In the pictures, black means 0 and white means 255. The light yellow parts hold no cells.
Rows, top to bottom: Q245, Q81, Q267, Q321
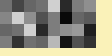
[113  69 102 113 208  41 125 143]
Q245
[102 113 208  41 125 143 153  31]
Q267
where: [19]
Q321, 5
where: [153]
Q267, 6
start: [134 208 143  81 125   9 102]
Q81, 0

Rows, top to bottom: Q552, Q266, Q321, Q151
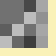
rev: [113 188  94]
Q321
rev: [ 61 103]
Q151
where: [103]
Q151, 1
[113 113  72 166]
Q552
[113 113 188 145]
Q266

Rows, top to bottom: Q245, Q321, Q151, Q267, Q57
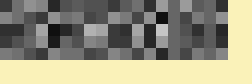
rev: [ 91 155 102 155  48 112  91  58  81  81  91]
Q245
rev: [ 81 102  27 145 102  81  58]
Q267
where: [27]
Q267, 4

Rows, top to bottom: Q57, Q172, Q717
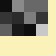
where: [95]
Q717, 0
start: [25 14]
Q717, 1
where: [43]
Q172, 1
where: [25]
Q717, 1

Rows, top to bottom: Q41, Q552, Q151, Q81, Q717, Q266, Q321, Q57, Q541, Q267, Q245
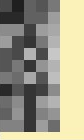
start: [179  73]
Q717, 2
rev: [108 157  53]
Q245

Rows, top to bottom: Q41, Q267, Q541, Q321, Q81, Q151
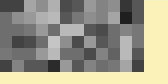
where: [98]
Q81, 9
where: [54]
Q41, 10
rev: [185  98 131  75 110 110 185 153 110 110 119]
Q81

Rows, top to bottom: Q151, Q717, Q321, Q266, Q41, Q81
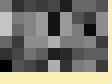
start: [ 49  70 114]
Q41, 0
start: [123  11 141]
Q321, 6
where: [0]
Q81, 0
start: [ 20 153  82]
Q717, 4
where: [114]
Q41, 2
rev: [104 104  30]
Q151
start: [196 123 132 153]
Q717, 0

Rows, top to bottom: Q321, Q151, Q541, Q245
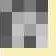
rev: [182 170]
Q151
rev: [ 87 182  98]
Q245
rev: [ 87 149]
Q321
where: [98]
Q245, 0
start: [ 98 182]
Q245, 0
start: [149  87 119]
Q321, 0

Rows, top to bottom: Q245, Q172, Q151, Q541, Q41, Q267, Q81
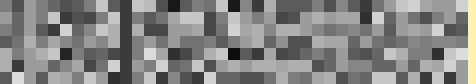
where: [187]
Q245, 12
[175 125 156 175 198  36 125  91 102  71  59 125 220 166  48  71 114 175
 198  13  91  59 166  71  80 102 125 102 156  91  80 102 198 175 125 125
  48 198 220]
Q41
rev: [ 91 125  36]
Q41
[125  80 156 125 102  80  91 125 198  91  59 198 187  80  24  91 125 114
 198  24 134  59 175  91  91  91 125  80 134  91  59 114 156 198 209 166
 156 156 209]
Q245
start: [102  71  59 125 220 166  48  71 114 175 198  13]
Q41, 8
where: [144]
Q541, 23

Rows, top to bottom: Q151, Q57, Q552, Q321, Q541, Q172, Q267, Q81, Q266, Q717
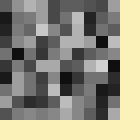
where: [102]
Q552, 2
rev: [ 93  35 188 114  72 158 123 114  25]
Q57
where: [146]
Q151, 1

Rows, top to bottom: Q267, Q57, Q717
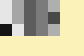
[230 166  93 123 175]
Q267
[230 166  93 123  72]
Q57

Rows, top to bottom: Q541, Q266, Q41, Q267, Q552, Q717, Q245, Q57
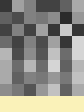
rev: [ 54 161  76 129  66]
Q267
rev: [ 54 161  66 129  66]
Q41

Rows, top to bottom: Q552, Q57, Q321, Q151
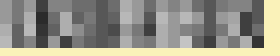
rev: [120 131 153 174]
Q321
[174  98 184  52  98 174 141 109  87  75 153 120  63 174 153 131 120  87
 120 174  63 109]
Q321
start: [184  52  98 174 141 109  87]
Q321, 2
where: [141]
Q321, 6
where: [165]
Q57, 19
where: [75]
Q321, 9

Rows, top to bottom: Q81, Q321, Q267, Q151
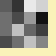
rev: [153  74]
Q321
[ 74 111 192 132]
Q151
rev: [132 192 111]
Q151
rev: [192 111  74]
Q151
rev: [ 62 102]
Q267

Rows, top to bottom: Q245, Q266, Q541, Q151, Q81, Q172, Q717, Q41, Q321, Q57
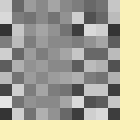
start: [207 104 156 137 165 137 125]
Q245, 0
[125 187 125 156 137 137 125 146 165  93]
Q151

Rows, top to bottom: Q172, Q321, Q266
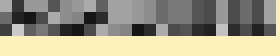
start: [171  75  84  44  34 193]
Q266, 13
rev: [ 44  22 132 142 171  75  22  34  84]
Q266

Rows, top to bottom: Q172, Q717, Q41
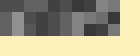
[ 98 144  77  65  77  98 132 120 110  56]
Q717
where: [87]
Q41, 2
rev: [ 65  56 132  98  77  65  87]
Q41
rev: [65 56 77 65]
Q172

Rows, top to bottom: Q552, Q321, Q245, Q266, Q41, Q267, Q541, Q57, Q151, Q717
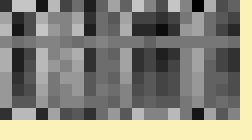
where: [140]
Q151, 16
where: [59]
Q57, 1
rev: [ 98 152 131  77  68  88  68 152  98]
Q541

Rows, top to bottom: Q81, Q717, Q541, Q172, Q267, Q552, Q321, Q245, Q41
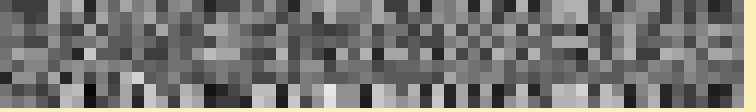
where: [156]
Q81, 38
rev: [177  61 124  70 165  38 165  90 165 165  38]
Q267
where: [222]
Q41, 27
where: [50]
Q81, 51
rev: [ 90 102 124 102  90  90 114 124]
Q321
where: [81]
Q321, 44
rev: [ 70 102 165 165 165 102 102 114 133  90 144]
Q172

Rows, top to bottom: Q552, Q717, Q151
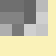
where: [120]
Q151, 1
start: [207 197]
Q151, 2
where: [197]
Q151, 3
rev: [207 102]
Q717
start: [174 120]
Q151, 0
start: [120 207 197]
Q151, 1

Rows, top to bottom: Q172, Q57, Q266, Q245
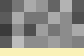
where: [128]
Q245, 6
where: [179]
Q172, 5
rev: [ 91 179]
Q172
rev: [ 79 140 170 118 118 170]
Q57

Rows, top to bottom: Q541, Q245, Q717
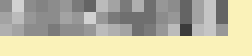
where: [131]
Q541, 3
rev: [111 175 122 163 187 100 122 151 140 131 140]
Q541
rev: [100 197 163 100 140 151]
Q541
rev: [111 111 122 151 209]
Q245

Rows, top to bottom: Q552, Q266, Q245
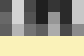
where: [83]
Q266, 2
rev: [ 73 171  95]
Q245
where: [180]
Q245, 1

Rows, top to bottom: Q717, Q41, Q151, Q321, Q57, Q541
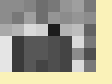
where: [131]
Q717, 2
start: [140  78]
Q57, 6

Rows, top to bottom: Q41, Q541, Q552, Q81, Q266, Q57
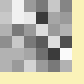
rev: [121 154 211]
Q57
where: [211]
Q57, 2
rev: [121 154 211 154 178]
Q57
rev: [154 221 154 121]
Q552

